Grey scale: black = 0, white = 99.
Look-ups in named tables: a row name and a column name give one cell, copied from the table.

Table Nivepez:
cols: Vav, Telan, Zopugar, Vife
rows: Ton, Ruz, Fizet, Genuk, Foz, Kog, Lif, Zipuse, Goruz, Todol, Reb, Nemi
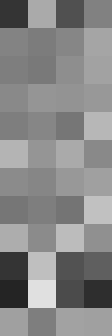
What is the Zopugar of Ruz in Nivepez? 52
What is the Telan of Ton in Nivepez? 66
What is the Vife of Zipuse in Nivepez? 75
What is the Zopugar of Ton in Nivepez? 31
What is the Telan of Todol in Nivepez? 74
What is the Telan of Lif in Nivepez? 52
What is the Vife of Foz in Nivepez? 71
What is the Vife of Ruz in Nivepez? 64
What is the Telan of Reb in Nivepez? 87

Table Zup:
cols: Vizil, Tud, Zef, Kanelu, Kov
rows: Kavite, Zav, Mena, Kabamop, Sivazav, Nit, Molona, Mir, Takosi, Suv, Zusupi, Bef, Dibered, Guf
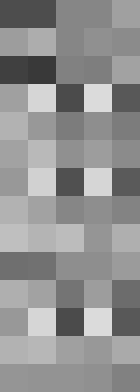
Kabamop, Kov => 34
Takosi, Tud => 70
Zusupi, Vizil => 68
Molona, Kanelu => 83
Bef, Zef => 29
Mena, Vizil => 25
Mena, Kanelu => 49
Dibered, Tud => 71

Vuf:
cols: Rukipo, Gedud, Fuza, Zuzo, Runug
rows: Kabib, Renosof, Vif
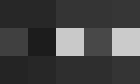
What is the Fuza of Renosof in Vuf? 78
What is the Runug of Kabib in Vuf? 21
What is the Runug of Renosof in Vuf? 79
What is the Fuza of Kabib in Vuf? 20
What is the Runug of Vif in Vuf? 20
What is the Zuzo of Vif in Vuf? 18
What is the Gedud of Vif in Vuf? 15
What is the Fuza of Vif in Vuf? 18
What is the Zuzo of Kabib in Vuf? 20
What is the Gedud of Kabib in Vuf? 15
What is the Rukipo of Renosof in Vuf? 25
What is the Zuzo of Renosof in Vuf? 28
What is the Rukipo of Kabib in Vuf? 15
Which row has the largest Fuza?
Renosof

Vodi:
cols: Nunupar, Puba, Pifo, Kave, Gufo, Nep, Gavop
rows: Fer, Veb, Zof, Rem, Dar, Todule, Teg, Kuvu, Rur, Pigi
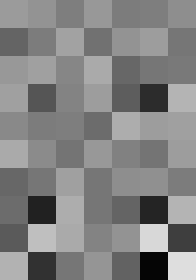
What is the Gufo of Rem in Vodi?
36
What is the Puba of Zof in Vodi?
62
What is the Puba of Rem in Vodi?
33
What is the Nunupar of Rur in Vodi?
35
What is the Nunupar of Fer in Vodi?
60
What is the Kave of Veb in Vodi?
44
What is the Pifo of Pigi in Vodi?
46
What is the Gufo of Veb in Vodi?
57
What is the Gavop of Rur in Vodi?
24
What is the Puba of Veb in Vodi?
48
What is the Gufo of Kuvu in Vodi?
39
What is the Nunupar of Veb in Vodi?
39
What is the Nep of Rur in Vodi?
84
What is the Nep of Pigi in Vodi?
2
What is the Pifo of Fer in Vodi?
49
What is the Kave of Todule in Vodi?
59

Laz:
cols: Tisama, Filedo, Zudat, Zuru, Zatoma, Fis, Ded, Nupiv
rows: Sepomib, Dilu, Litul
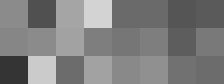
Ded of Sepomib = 33
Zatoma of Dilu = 46
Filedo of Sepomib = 31
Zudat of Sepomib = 64
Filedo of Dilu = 54
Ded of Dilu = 36
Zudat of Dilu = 63
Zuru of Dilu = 49
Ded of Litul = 44
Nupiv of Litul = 42
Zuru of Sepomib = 82
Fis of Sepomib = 41
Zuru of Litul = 63
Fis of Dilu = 49
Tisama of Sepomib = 54
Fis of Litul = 56

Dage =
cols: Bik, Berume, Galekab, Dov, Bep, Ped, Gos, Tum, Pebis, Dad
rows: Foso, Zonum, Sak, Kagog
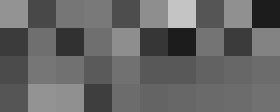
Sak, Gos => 34
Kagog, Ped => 39
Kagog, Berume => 57
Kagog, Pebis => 42
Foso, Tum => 33
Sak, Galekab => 44
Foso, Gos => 76

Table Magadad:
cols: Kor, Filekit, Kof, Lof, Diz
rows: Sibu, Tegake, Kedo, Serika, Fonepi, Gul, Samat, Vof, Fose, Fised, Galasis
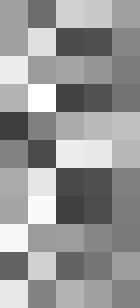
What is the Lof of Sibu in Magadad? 78
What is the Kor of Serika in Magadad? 69
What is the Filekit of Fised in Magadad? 81
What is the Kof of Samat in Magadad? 28
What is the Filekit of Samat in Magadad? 89
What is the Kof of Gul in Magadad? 92
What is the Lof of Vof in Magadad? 30
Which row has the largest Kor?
Fose

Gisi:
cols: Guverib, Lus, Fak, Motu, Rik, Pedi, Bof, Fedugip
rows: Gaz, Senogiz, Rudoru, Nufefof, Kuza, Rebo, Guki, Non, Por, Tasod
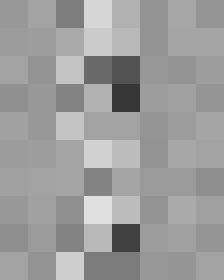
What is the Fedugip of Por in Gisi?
58
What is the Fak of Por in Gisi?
51
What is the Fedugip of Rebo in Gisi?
63
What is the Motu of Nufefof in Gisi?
69
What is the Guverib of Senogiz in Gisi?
60
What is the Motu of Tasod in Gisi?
48
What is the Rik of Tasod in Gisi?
48

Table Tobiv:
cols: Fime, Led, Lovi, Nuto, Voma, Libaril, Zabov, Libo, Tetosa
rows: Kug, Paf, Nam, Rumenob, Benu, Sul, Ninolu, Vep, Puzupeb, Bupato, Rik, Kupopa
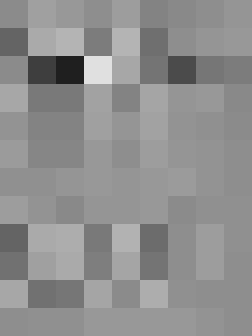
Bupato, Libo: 61
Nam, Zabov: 29
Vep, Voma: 58
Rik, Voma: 54
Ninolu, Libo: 57
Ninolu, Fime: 56
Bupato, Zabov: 55
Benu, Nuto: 62
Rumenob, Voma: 51
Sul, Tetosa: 55
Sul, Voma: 55

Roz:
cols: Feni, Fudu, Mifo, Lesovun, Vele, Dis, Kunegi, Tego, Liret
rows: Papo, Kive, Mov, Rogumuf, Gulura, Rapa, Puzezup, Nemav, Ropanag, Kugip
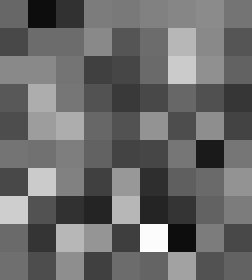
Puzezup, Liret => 57
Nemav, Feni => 80
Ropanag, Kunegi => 5
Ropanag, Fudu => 20
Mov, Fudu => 53
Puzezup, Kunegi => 37
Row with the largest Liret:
Puzezup

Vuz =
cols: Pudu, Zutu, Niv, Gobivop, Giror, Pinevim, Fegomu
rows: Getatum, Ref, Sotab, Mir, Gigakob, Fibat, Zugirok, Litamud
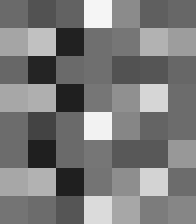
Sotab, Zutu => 14
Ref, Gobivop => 43
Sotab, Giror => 32
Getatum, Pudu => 41
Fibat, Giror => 34
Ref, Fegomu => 61
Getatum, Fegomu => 40
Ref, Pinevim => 69
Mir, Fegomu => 42
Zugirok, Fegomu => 42
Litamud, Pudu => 45
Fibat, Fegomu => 59
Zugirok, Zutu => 69
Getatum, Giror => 54
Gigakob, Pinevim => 39
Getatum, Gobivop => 95
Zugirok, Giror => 55
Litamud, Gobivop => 85
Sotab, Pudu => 40
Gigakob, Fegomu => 42
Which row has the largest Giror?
Litamud

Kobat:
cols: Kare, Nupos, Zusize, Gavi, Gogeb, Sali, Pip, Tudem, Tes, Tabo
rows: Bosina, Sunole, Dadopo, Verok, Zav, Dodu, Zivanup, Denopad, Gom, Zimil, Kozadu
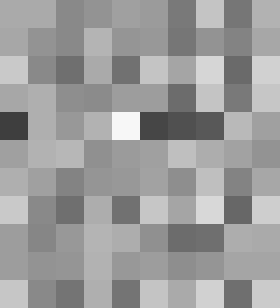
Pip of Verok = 42
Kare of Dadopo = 78
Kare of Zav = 24
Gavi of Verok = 54
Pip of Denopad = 64
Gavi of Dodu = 56
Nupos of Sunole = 57
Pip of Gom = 42
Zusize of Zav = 59
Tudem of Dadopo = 83
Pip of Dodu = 74
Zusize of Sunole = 53
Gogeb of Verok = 61
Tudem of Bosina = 76
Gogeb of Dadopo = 44

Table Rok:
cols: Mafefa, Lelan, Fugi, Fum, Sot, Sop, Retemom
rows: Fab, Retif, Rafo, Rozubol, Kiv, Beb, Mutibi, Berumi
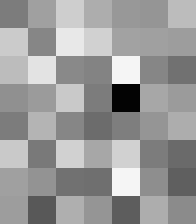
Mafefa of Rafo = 73
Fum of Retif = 81
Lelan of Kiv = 70
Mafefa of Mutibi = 62
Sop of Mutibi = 55
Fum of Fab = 67
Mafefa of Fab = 48
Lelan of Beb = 47
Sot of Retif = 63
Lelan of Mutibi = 57
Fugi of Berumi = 68
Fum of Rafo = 51
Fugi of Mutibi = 44

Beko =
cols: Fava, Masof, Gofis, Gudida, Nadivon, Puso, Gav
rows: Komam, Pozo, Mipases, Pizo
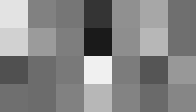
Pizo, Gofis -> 50
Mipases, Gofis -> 47
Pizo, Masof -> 42
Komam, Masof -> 50
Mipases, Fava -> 31
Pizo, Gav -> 52
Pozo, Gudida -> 10
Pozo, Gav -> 43
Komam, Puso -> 65
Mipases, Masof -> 42
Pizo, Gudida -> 71
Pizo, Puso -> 41
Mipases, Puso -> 33
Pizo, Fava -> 43
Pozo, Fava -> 81
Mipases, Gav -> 59
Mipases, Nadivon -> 48
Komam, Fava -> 88
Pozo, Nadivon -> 55
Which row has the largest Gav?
Mipases

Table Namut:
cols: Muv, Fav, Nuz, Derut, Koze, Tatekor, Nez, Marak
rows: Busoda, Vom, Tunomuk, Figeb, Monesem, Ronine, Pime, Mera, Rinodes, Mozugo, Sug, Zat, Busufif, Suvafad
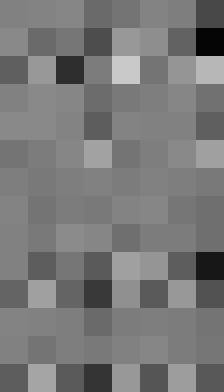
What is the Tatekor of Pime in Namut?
50
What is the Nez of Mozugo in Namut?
36
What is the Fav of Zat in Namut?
50
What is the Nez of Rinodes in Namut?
48
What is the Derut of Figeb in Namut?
42
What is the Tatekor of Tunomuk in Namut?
45
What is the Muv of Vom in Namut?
53
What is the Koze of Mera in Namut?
51
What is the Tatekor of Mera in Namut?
52
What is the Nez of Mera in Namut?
46

